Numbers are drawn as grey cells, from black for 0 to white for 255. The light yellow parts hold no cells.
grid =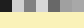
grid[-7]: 30
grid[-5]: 129
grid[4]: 104

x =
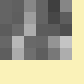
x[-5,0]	100
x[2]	[92, 107, 173, 92, 91, 78]
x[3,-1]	196
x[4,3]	94
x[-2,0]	103
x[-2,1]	184
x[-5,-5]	96
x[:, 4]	[63, 71, 91, 148, 120]
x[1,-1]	93

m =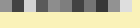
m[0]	146
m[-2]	146
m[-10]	67
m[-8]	90

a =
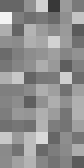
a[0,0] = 102
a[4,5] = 133
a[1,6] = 196
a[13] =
[139, 161, 179, 134, 115, 131, 91]
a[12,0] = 138
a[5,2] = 144
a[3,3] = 167
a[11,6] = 117
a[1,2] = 111
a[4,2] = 141
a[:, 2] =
[145, 111, 180, 175, 141, 144, 100, 139, 95, 149, 112, 188, 188, 179]
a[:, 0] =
[102, 243, 174, 143, 107, 118, 175, 127, 132, 125, 112, 200, 138, 139]
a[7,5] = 113
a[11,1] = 153
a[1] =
[243, 126, 111, 120, 106, 144, 196]
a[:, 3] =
[209, 120, 155, 167, 147, 173, 120, 174, 145, 175, 179, 217, 105, 134]
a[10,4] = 125
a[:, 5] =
[155, 144, 154, 157, 133, 94, 207, 113, 144, 117, 116, 142, 138, 131]
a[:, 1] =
[102, 126, 100, 139, 127, 133, 200, 128, 141, 152, 118, 153, 114, 161]
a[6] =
[175, 200, 100, 120, 122, 207, 109]
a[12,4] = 125
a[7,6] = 160

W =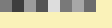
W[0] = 123
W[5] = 121
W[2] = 156

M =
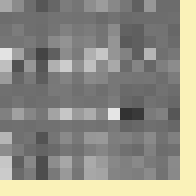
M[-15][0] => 168
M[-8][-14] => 110
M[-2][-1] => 138
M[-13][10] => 98
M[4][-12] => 68
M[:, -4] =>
[96, 109, 95, 95, 95, 133, 117, 108, 98, 57, 104, 121, 107, 137, 126]
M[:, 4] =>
[102, 115, 116, 137, 95, 176, 120, 121, 113, 163, 113, 117, 106, 141, 121]
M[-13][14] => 103
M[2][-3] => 116
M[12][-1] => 112
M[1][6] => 114
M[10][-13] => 110
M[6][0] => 155
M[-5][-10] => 117
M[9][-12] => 119
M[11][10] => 129
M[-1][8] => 164
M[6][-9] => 117
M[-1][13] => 114
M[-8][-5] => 106
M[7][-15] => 112
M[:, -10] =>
[124, 115, 129, 147, 140, 204, 131, 120, 120, 198, 117, 138, 118, 167, 153]
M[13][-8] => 170
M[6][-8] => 138
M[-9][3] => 93
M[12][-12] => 100
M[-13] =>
[114, 124, 111, 109, 116, 129, 120, 124, 116, 139, 98, 95, 116, 115, 103]
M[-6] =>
[128, 161, 134, 119, 163, 198, 155, 172, 137, 229, 50, 57, 122, 129, 86]
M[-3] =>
[140, 123, 107, 100, 106, 118, 112, 126, 134, 123, 112, 107, 129, 109, 112]
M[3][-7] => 117
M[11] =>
[182, 112, 116, 83, 117, 138, 120, 151, 153, 126, 129, 121, 138, 114, 128]
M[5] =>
[191, 82, 150, 86, 176, 204, 144, 192, 139, 169, 107, 133, 103, 127, 140]
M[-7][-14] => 117
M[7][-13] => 111

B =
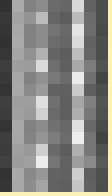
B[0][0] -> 50
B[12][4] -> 106
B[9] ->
[60, 160, 154, 208, 107, 94, 174, 119, 80]
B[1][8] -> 78
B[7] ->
[52, 169, 138, 155, 98, 96, 202, 95, 78]
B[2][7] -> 108
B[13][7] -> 138
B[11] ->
[62, 167, 131, 149, 125, 108, 238, 117, 66]
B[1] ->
[56, 163, 148, 187, 101, 93, 186, 107, 78]
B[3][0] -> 50
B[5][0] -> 62
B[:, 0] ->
[50, 56, 53, 50, 54, 62, 57, 52, 63, 60, 52, 62, 60, 65, 51, 53]
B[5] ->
[62, 158, 156, 218, 110, 95, 169, 124, 82]
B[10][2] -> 129
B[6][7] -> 113
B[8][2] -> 158
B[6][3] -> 145
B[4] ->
[54, 165, 145, 177, 100, 93, 190, 102, 77]
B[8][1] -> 158
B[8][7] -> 128
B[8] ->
[63, 158, 158, 223, 112, 95, 166, 128, 84]
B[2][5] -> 105
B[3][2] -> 130
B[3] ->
[50, 170, 130, 140, 108, 102, 218, 99, 78]
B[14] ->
[51, 169, 137, 151, 99, 97, 205, 94, 79]
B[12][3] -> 207
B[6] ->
[57, 167, 130, 145, 121, 107, 234, 113, 68]

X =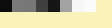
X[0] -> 12
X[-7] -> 121
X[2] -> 119
